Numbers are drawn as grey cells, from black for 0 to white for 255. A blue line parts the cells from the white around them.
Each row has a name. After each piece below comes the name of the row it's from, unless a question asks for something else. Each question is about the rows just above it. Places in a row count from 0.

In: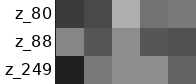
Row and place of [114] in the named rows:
z_80, 3
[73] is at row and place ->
z_80, 1
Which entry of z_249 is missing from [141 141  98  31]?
[121]
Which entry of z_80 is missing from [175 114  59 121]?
[73]
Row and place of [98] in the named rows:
z_249, 4
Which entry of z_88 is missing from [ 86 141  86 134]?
[80]
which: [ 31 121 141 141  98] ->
z_249

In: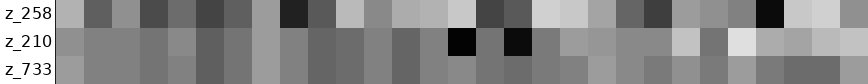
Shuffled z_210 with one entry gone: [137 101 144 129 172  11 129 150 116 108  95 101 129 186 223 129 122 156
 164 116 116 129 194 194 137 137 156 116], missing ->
[3]
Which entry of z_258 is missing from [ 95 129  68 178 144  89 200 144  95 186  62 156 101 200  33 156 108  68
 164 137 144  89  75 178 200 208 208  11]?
[172]
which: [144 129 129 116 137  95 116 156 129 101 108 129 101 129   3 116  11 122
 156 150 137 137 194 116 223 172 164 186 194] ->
z_210
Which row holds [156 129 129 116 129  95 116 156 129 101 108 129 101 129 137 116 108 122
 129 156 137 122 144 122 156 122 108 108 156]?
z_733
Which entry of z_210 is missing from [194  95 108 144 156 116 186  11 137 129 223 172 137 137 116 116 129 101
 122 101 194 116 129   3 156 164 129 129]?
[150]
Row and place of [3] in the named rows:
z_210, 14
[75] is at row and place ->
z_258, 3

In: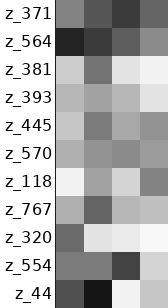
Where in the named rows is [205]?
z_381, 0
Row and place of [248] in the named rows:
z_320, 3
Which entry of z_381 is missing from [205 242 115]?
[227]
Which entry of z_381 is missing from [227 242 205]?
[115]
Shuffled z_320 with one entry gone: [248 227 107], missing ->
[235]

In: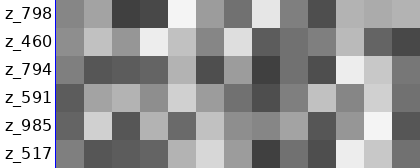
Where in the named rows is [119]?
z_794, 12
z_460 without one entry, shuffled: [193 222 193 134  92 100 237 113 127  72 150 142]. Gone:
[186]

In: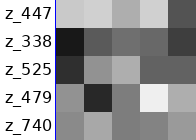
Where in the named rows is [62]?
z_338, 4
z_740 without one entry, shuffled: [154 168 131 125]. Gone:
[138]
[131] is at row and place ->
z_740, 3
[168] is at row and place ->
z_740, 1
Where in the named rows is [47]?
z_525, 0
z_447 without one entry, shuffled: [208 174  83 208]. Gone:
[201]

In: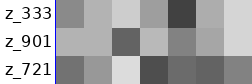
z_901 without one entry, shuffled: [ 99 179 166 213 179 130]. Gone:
[185]
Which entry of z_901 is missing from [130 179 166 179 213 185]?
[99]
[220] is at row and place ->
z_721, 2
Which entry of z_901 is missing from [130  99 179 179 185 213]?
[166]
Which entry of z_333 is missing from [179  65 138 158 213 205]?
[173]
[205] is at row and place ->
z_333, 2
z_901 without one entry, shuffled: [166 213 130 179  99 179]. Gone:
[185]

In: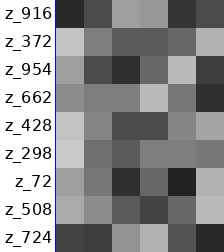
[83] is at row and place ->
z_724, 4
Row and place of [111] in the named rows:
z_298, 1
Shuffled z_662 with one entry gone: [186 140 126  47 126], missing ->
[119]
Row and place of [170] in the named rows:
z_508, 0
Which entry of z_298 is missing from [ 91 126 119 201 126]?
[111]

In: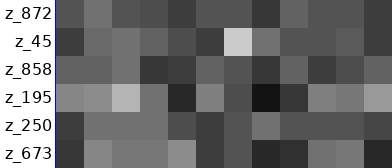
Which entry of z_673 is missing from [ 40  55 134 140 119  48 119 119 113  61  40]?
[83]
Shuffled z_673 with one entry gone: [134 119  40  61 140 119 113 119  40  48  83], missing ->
[55]
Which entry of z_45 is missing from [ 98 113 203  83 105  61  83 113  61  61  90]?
[77]
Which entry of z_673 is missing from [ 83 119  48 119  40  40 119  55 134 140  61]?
[113]
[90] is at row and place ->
z_45, 10
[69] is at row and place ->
z_250, 11
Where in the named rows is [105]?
z_45, 1

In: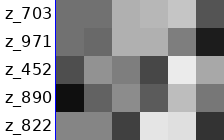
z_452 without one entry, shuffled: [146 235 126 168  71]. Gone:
[78]
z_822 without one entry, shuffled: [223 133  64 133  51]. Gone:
[229]
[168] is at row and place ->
z_452, 5
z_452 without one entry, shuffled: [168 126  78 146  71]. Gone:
[235]
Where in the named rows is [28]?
z_971, 5
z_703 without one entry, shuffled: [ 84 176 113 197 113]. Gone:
[183]
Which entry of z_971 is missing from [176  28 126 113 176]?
[105]

